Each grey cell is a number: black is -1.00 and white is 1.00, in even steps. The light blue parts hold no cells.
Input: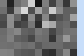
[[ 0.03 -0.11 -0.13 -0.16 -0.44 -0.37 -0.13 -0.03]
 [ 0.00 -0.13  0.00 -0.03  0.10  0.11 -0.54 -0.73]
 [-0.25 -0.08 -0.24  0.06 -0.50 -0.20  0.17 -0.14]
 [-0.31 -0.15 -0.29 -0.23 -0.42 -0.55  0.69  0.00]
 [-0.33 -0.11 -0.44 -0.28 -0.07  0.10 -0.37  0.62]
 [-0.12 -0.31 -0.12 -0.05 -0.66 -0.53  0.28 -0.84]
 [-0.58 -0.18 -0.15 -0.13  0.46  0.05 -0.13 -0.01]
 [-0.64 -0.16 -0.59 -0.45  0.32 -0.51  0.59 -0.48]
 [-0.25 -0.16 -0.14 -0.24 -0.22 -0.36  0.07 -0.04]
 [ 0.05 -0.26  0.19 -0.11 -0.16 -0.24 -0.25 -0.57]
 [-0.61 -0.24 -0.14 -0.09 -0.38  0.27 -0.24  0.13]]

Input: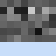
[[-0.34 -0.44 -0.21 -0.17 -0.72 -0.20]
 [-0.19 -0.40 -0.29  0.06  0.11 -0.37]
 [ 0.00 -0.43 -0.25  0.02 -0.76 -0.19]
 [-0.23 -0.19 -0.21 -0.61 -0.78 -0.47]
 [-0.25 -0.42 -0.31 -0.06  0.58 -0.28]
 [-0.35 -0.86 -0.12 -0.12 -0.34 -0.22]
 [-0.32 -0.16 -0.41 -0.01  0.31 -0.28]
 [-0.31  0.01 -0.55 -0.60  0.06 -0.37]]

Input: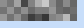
[[ 0.20 -0.09  0.11]
 [-0.10  0.16 -0.07]
 [ 0.13 -0.13  0.28]
 [-0.18  0.12 -0.44]
 [-0.52 -0.16  0.02]
 [-0.35 -0.01  0.37]
 [-0.57 -0.02  0.57]
 [ 0.03  0.18  0.08]
 [ 0.11 -0.16 -0.19]
 [ 0.44 -0.23  0.08]
 [-0.21 -0.13 -0.19]]

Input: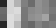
[[-0.70 -0.20 -0.16 -0.71]
 [ 0.73  0.73  0.67  0.67]
 [ 0.46  0.64  0.72  0.40]
 [-0.10 -0.07 -0.06  0.00]
 [-0.18  0.12  0.08 -0.15]
 [ 0.03  0.17  0.13  0.14]
 [-0.08  0.29  0.07  0.05]
 [-0.03 -0.11 -0.05 -0.11]]

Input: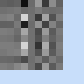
[[-0.02 -0.18 -0.06 -0.02 -0.08 -0.02 -0.24 -0.02 -0.12 -0.24]
 [-0.06 -0.19 -0.02 -0.02 -0.10 -0.04 -0.23  0.02 -0.10 -0.27]
 [ 0.06 -0.25  0.00 -0.05 -0.20 -0.14 -0.05 -0.16 -0.07 -0.23]
 [ 0.18 -0.41  0.30  0.66  0.07  0.30 -0.77  0.66 -0.17 -0.88]
 [-0.11 -0.13 -0.11 -0.11 -0.12 -0.12 -0.15 -0.11 -0.13 -0.16]
 [-0.42 -0.04 -0.36 -0.61 -0.36 -0.42  0.15 -0.55 -0.04  0.21]
 [ 0.21 -0.27  0.21  0.35  0.00  0.21 -0.48  0.28 -0.14 -0.55]
 [-0.29 -0.04 -0.29 -0.36 -0.22 -0.29  0.03 -0.36 -0.15  0.10]
 [-0.05 -0.17 -0.05 -0.02 -0.09 -0.05 -0.21 -0.02 -0.14 -0.24]]

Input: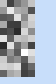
[[-0.21  0.66  0.59 -0.31 -0.66  0.78 -0.48  0.33 -0.30  0.18  0.52]
 [ 0.31  0.61 -0.03  0.15  0.76 -0.25 -0.39 -0.51 -0.24  0.83 -0.48]
 [ 0.43  0.74  0.12 -0.28 -0.16  0.53 -0.67 -0.53  0.76  0.35 -0.06]
 [-0.50 -0.44 -0.28  0.99  0.26  0.46  0.69  0.37  0.09  0.29  0.18]
 [-0.39 -0.18  0.54  0.75 -0.47  0.62  0.11  0.59  0.66 -0.36  0.53]]

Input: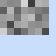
[[ 0.61  0.18  0.23 -0.25  0.18]
 [ 0.06 -0.42  0.29  0.43  0.07]
 [-0.38  0.29 -0.05 -0.20  0.10]
 [-0.10  0.35  0.37  0.21  0.66]
 [ 0.17  0.14  0.48  0.12 -0.52]
 [ 0.29  0.09 -0.16 -0.02  0.41]
 [-0.41  0.15  0.09 -0.10  0.34]]
